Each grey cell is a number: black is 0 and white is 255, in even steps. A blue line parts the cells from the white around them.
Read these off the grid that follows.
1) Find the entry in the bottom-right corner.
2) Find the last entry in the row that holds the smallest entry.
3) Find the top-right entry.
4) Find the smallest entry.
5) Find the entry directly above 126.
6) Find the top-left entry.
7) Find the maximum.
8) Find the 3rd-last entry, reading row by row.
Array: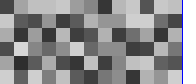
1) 207
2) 84
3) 192
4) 46
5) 172
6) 69
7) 214
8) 178

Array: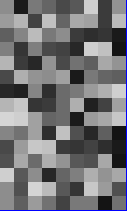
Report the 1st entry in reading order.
141
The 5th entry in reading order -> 73
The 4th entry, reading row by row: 101
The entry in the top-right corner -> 147
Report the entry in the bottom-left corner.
141
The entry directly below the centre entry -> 107
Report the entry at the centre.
107
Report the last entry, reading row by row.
114
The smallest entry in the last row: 20
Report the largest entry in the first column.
213
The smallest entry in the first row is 26
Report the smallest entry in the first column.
39
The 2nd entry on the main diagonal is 181
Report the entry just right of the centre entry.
175
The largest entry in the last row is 155
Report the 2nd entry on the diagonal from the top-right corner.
59

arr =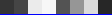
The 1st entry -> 53
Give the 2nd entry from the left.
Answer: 69
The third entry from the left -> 235

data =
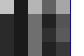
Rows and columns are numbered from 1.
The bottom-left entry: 42
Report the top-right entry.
166
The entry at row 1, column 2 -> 26
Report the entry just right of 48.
90
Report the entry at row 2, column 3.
111
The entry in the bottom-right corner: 56

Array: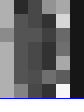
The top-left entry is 176
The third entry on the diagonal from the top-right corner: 64
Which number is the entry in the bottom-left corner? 176
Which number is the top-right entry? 22
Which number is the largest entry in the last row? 246
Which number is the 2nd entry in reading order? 42
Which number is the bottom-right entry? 22
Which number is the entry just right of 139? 84
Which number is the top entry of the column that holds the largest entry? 168
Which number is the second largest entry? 215
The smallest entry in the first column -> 139

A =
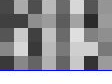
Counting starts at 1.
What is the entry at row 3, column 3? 64
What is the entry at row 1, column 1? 72
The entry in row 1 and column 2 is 170
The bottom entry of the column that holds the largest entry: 201
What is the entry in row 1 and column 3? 78
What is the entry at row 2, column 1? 64
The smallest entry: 43
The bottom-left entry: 57
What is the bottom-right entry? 155
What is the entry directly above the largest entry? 163

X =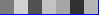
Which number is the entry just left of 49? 167
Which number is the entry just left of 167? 195
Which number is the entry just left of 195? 82
